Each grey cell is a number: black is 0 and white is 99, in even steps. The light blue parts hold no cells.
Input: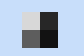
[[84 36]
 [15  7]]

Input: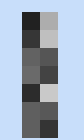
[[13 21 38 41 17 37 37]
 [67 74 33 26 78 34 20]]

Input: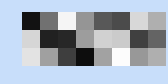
[[ 7 83 88]
 [44 13 62]
 [95 15 24]
 [58 61  5]
 [34 81 63]
 [29 79 98]
 [84 25 59]
 [68 39 68]]

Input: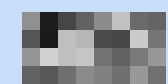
[[56 33 58 38]
 [11 10 81 34]
 [27 74 74 43]
 [38 71 77 54]
 [54 29 45 50]
 [75 27 38 43]
 [41 79 47 59]
 [39 46 59 44]]

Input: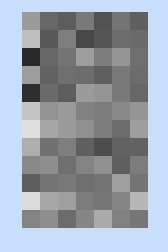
[[60 74 16 61 18 76 86 67 53 36 85 51]
 [40 34 40 38 41 57 64 44 55 45 65 55]
 [36 49 45 43 36 60 60 49 43 47 62 42]
 [47 28 61 42 60 50 56 37 51 43 48 52]
 [32 33 48 37 58 48 48 30 56 45 46 66]
 [45 42 58 47 47 53 42 38 37 62 52 50]
 [37 41 43 42 40 58 61 38 48 45 71 46]]

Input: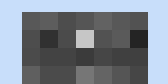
[[34 30 29 37]
 [36 19 26 29]
 [30 29 26 29]
 [33 77 23 46]
 [38 32 27 39]
 [34 35 25 33]
 [32 14 25 27]]

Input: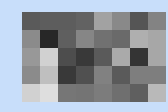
[[35 54 59 54 81]
 [36 15 81 74 86]
 [36 37 30 22 46]
 [38 52 22 31 45]
 [63 44 35 50 48]
 [53 41 66 35 43]
 [33 68 20 49 37]
 [51 65 65 49 72]]
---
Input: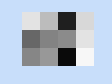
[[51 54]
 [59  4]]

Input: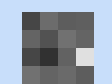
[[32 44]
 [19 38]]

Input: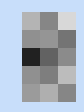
[[58 45]
 [38 54]]

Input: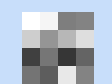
[[58 71]
 [46 21]]

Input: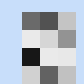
[[83 57]
 [91 90]]

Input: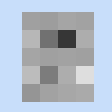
[[44 21]
 [62 63]]

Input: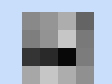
[[57 77]
 [16  3]]

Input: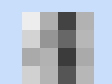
[[58 40]
 [69 23]]

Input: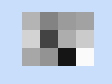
[[26 67]
 [57  8]]
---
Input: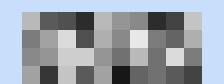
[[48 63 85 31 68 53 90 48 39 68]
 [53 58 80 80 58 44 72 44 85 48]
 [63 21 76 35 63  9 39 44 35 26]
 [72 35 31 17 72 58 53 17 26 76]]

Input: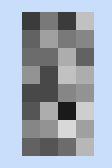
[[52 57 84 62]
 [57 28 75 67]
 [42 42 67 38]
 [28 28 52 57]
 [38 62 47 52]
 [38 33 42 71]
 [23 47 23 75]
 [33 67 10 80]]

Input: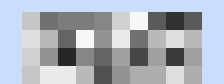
[[77 91 91 72 31 57 67 67 86 67]
 [77 44 48 48 52 81 96 35 19 35]
 [86 72 39 96 57 91 44 72 86 72]
 [81 57 15 52 39 62 27 62 23 62]]

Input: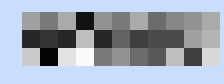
[[79  2 88 97 47 57 42 34 74 24 84]
 [62 47 66  7 57 47 66 42 52 57 66]
 [15 20 15 74 15 38 24 29 29 62 70]]

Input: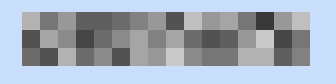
[[42 32 69 42 54 32 64 59 78 54 46 46 69 69 37 50]
 [69 46 59 37 37 42 50 59 32 74 59 64 46 22 59 74]
 [32 64 54 27 42 54 64 50 64 42 32 37 59 78 27 46]]

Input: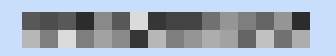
[[71 49 85 49 63 53 21 71 49 58 67 63 39 75 44 67]
 [34 30 34 17 53 34 85 21 26 26 44 58 49 39 58 17]]

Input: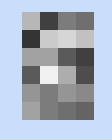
[[20 79 83 75]
 [35 93 67 30]
 [58 48 58 53]
 [71 25 48 43]
 [63 48 43 39]
 [63 63 35 25]]
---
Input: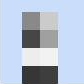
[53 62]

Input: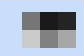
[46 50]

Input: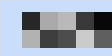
[15 24]

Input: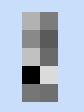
[69 35]

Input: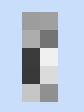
[61 45]

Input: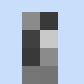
[54 78]
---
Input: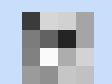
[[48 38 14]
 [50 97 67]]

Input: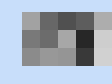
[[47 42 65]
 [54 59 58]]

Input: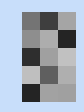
[[55 67 14]
 [18 62 75]]

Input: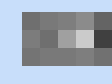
[[48 43 62]
 [45 47 47]]

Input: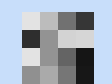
[[18 57 82]
 [88 57 39]]

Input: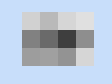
[[50 41 24]
 [61 62 57]]

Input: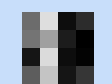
[[45 62 11]
 [ 8 85  5]]

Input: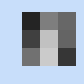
[[25 75 39]
 [44 79 21]]
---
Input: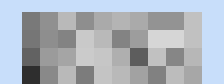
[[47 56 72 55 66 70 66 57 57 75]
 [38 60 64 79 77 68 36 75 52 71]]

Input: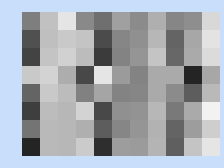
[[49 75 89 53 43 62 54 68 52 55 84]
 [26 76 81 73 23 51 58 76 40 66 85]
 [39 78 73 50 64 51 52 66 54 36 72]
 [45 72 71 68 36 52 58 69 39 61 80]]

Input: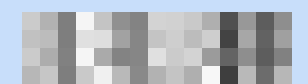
[[79 69 49 95 76 56 51 82 81 78 68 31 59 36 55]
 [79 67 50 95 66 51 52 87 79 82 60 39 55 36 50]]

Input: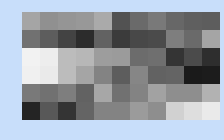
[[64 56 58 59 66 32 41 47 40 37 36]
 [94 92 73 71 61 60 42 43 20 29 18]
 [47 44 49 38 65 44 51 63 55 55 69]]

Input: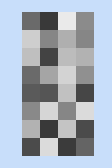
[[41 22 91 54]
 [74 26 73 69]
 [35 33 75 27]
 [69 22 76 29]]

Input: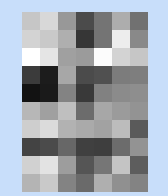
[[77 84 59 29 45 67 44]
 [99 89 62 60 98 82 77]
 [ 7 10 51 22 50 54 55]
 [80 85 69 66 63 73 35]
 [81 88 61 33 46 76 36]]

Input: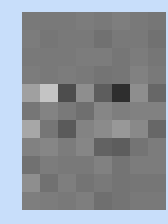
[[47 47 47 48 47 49 47 46]
 [47 47 47 48 48 46 48 46]
 [62 76 30 55 36 18 55 40]
 [65 46 35 51 54 59 53 40]
 [44 48 47 47 50 45 48 48]
 [49 48 47 49 43 45 47 47]]

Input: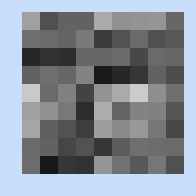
[[62 31 38 38 66 56 57 58 40]
 [15 19 18 40 40 41 28 41 40]
 [78 41 50 26 57 66 79 55 43]
 [64 37 32 24 61 53 59 46 28]
 [42  9 21 19 58 44 34 46 31]]
